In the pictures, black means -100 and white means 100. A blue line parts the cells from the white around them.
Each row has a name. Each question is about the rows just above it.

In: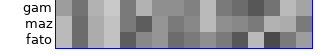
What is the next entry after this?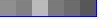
[-10]
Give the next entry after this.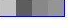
[-15]
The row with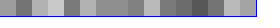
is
gam
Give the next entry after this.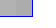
[-4]
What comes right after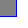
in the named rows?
[46]

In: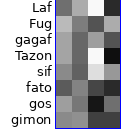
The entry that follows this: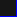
[-13]
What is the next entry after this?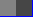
[-67]
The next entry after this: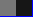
[-13]
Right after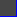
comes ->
[-67]
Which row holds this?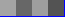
gagaf

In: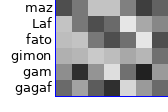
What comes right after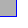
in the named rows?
[43]
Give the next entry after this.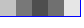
[-39]
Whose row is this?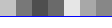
Laf
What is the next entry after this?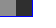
[16]

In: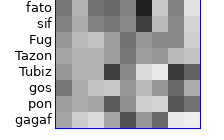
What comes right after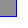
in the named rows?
[61]
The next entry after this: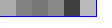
[6]

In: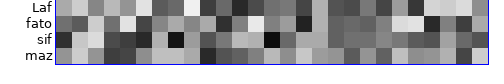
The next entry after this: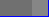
[-6]
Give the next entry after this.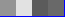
[88]
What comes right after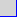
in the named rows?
[61]
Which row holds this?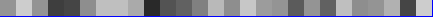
maz
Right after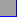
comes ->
[-18]

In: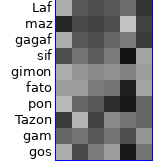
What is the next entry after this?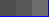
[-59]
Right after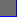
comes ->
[-59]
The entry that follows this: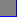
[23]

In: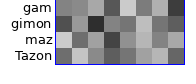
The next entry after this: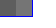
[26]
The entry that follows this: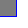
[38]
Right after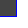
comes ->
[14]
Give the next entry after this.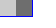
[26]
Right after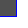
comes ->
[20]

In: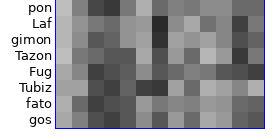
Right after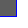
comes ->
[10]
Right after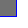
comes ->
[5]
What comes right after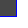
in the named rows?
[-55]

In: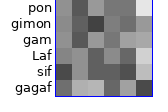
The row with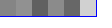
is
Laf
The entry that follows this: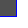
[48]
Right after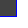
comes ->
[-1]

